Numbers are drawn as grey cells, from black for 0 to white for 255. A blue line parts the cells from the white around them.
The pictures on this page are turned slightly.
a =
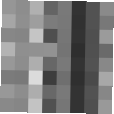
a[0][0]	150
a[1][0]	166
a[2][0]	135
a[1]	[166, 143, 158, 124, 120, 49, 82, 120]
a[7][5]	51
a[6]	[152, 141, 173, 104, 121, 51, 82, 135]
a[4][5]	51
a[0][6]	82
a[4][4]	121
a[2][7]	155
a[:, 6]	[82, 82, 79, 80, 82, 74, 82, 79]
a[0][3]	100
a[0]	[150, 141, 176, 100, 121, 51, 82, 138]
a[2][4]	118
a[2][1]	133

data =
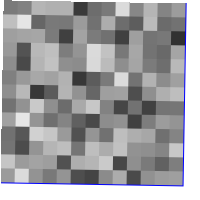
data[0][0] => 122
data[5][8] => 219
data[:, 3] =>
[176, 121, 123, 191, 194, 162, 91, 143, 111, 198, 181, 158, 121]
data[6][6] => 102
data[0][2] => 181
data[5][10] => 178
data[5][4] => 178
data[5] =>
[128, 153, 168, 162, 178, 55, 92, 122, 219, 115, 178, 140, 160]
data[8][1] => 230
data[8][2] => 148
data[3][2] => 184
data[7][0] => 114
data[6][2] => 56
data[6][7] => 159
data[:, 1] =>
[129, 229, 164, 83, 73, 153, 184, 146, 230, 87, 76, 155, 219]
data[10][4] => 190
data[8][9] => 65
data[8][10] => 125
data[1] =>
[191, 229, 102, 121, 120, 155, 113, 173, 109, 93, 187, 107, 114]
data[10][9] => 146
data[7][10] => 65
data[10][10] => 143
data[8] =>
[161, 230, 148, 111, 132, 96, 73, 141, 146, 65, 125, 156, 148]
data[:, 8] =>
[219, 109, 64, 120, 142, 219, 161, 70, 146, 190, 193, 71, 172]
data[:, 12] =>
[156, 114, 49, 165, 185, 160, 190, 118, 148, 132, 200, 126, 159]
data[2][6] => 123
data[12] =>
[155, 219, 147, 121, 148, 78, 68, 139, 172, 74, 145, 156, 159]
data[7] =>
[114, 146, 201, 143, 108, 169, 199, 130, 70, 114, 65, 116, 118]
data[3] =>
[153, 83, 184, 191, 125, 148, 218, 194, 120, 167, 115, 105, 165]
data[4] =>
[141, 73, 180, 194, 143, 140, 217, 187, 142, 165, 123, 110, 185]
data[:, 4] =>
[177, 120, 64, 125, 143, 178, 180, 108, 132, 154, 190, 81, 148]
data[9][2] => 209

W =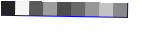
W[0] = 36
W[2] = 91
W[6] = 152
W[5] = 105

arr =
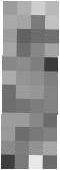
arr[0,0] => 156
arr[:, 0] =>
[156, 169, 156, 166, 135, 172, 111, 110, 157, 154, 139, 62]
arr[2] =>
[156, 98, 108, 112]
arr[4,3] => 59
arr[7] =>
[110, 115, 125, 131]
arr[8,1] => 156
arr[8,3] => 108
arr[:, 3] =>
[185, 193, 112, 164, 59, 127, 132, 131, 108, 129, 166, 106]
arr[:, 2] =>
[206, 123, 108, 134, 127, 143, 150, 125, 136, 121, 146, 232]

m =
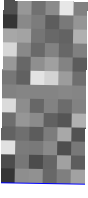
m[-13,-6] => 80
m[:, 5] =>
[129, 149, 176, 128, 92, 111, 133, 130, 177, 82, 120, 93, 162]
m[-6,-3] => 130
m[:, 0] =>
[80, 53, 167, 215, 152, 119, 130, 219, 110, 98, 225, 76, 53]
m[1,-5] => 137
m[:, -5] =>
[151, 137, 163, 137, 103, 97, 133, 141, 150, 111, 123, 119, 142]
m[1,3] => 93
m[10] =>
[225, 123, 121, 138, 78, 120]
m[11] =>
[76, 119, 76, 101, 161, 93]
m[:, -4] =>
[113, 124, 117, 105, 143, 227, 132, 103, 139, 92, 121, 76, 145]
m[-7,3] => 132
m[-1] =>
[53, 142, 145, 104, 127, 162]
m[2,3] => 104
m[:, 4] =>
[231, 121, 99, 103, 131, 156, 135, 108, 85, 168, 78, 161, 127]

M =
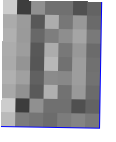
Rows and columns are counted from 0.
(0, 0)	205
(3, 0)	172
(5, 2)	97
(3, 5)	152
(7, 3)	112
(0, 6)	99
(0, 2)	144
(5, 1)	160
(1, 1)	155
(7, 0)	205
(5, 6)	114
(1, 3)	173
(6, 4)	114
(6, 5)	153
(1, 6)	106
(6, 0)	168
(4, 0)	170
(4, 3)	184
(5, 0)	176
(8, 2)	117
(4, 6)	112
